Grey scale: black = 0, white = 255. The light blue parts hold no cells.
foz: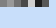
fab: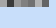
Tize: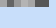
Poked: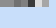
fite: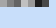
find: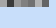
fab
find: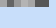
Tize

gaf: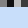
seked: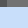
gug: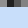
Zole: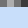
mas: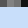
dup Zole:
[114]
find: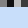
gaf
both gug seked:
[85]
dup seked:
[114]
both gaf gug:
[130]

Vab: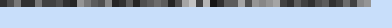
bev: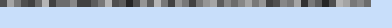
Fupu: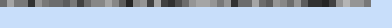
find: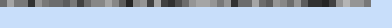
Fupu
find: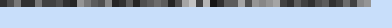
Vab
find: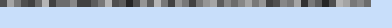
bev

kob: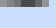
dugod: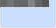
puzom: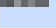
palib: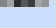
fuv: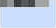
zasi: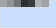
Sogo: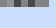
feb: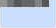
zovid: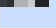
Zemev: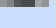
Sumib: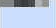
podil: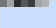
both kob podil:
[116]
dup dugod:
[102]

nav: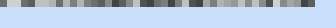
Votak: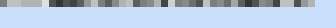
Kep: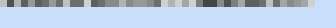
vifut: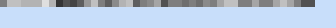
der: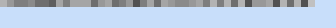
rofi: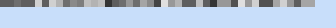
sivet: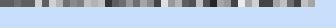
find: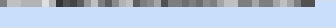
vifut
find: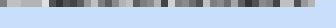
Votak

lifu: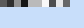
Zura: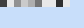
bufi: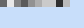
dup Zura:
[232]
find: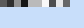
lifu
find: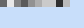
bufi
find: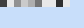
Zura

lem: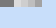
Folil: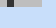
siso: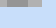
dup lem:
[121]
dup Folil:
[190]
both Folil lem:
[190]
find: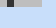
Folil
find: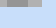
siso

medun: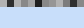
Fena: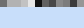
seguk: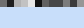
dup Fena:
[178]
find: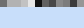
Fena
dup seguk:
[71]
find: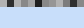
medun

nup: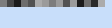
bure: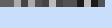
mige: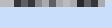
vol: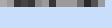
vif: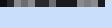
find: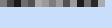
nup
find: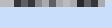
mige
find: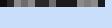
vif

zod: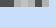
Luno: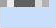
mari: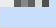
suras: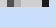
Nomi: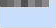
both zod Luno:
[178]
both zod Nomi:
[81]
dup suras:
[207]

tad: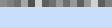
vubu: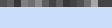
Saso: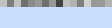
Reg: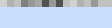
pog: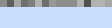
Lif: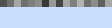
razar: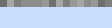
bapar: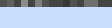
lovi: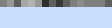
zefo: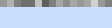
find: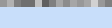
zefo
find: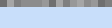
razar
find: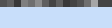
vubu
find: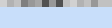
Reg
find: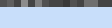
bapar

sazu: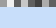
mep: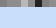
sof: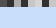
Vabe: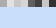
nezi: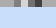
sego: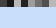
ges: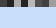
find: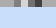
nezi
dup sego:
[184]
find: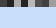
ges
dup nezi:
[172]

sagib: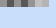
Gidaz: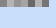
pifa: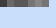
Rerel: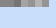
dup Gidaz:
[180]
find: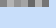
Gidaz
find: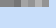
Rerel
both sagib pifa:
[88]
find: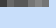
pifa

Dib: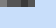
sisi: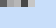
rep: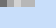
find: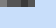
Dib
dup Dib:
[84]

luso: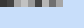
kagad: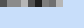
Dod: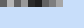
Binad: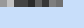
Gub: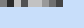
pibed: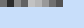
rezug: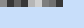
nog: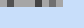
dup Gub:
[194]
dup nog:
[166]
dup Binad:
[68]

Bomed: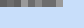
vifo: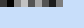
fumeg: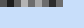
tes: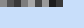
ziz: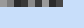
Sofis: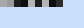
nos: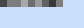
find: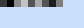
vifo
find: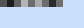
fumeg
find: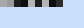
Sofis

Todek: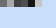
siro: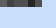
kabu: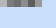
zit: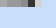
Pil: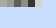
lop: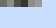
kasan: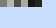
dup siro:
[79]
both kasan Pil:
[169]
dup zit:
[153]

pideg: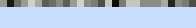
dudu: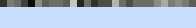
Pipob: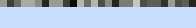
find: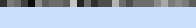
dudu
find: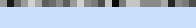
pideg

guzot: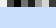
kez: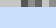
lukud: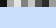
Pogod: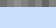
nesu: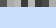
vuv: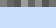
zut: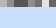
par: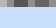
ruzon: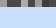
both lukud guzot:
[157]
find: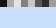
lukud
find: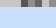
kez

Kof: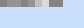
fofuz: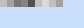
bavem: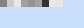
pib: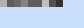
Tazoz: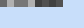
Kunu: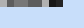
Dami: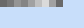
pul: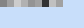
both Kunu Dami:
[119]
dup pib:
[93]

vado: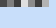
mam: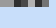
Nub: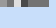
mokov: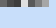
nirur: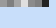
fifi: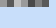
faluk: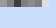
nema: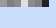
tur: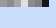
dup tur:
[139]
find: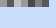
fifi
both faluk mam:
[154]
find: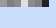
nema
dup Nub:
[115]

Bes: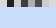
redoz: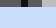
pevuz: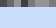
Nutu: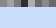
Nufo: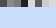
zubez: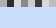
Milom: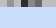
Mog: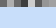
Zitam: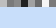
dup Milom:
[190]
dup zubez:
[217]
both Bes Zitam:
[32]
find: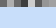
Mog
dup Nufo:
[217]

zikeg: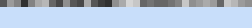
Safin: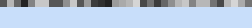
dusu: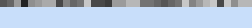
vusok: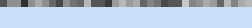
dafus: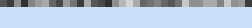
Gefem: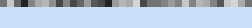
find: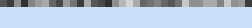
dafus
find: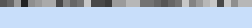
dusu
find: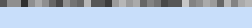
vusok
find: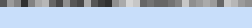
zikeg

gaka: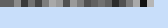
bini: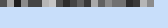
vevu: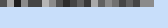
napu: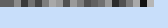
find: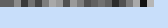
gaka
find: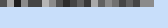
vevu

